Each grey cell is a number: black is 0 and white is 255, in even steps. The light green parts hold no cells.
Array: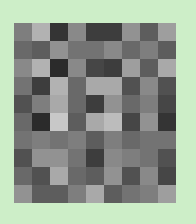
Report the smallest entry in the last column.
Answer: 52
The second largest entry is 188
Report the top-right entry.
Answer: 158
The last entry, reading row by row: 158
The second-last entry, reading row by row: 126
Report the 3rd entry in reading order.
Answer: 52
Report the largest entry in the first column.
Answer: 146
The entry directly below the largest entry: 115
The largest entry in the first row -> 178
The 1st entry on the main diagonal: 126
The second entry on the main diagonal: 93
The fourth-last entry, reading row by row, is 93
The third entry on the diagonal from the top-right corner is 158
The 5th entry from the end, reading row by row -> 169
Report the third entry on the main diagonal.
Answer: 43
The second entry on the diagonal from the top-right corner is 126

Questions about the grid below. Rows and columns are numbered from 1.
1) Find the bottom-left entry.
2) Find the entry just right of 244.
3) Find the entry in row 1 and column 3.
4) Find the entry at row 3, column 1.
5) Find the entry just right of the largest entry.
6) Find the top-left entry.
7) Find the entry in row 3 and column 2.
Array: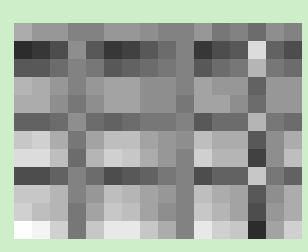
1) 254
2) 208
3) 151
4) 88
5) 244
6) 172
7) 88

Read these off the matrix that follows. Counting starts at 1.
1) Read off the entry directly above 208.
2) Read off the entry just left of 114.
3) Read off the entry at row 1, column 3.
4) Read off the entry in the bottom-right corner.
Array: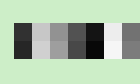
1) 199
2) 237
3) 146
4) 124

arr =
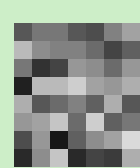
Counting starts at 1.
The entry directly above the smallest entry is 197
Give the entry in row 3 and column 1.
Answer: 119
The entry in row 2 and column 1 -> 186
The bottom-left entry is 41
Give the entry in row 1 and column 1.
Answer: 87
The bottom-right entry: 174
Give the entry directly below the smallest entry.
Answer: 197
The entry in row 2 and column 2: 141
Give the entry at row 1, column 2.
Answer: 119
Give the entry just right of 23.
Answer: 96
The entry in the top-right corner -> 162
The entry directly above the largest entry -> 119

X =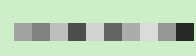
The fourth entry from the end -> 172
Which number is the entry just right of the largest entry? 150
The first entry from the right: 39

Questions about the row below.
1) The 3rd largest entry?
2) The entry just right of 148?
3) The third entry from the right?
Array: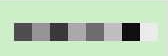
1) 169
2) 56
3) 190

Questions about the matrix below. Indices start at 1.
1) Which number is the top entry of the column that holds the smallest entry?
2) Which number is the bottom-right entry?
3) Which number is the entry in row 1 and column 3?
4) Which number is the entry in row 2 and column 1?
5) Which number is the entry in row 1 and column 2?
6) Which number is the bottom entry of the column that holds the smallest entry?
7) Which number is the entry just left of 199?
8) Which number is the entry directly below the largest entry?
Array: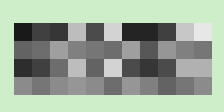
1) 25
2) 139
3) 54
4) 99
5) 64
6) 139
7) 64
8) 118

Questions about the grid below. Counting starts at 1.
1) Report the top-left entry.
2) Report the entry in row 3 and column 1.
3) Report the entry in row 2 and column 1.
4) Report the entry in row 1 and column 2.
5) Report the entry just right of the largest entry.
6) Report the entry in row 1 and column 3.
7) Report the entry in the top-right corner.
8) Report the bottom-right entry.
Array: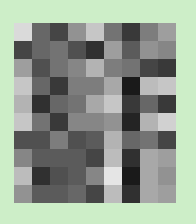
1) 218
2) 158
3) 69
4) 103
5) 26
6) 69
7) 158
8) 158

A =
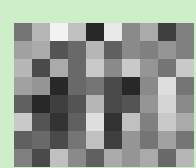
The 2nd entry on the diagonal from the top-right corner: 149
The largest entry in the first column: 201
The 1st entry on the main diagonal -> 117
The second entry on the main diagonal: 170
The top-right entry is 128
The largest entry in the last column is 201
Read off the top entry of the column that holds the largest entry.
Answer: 242
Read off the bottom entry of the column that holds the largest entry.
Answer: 192
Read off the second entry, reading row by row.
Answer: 182
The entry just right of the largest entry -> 192
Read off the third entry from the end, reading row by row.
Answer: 170
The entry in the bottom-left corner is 128
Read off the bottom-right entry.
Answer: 182
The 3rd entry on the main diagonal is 170
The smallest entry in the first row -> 40

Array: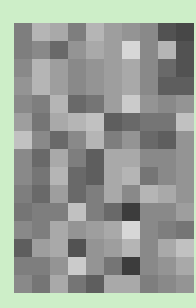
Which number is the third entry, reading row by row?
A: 169
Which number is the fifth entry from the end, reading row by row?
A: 169
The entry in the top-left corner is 126
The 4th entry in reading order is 126
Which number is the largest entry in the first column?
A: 193
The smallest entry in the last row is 94
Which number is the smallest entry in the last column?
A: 71
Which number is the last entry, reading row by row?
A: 148
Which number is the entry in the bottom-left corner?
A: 137
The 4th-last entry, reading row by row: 169
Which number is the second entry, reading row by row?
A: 181
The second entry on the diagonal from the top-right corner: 181

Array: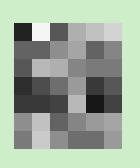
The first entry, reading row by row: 34
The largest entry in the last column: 211
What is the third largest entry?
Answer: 202
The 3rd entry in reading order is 87
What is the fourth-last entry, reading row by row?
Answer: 142
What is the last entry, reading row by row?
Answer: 154
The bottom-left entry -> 122
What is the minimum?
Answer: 23
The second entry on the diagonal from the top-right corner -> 99
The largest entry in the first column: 142
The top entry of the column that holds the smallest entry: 193

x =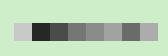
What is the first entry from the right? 172
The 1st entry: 201

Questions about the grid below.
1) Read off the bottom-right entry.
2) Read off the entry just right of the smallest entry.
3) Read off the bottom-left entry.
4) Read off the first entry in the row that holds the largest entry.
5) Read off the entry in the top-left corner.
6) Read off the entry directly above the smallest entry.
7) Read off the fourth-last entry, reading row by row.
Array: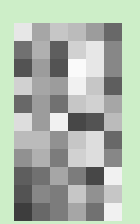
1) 241
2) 104
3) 61
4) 83
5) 231
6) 83
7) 124

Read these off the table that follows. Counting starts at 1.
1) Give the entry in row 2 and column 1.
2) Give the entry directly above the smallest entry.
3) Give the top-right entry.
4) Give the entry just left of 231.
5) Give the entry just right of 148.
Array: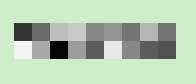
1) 243
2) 190
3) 116
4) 92
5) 116

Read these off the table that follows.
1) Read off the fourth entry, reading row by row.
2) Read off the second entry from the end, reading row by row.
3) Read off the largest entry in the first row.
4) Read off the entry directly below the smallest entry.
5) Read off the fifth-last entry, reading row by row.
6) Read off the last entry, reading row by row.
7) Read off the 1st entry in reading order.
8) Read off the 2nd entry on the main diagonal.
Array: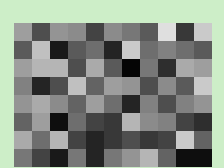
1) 139
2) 14
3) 223
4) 148
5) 148
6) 14
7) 158
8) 192
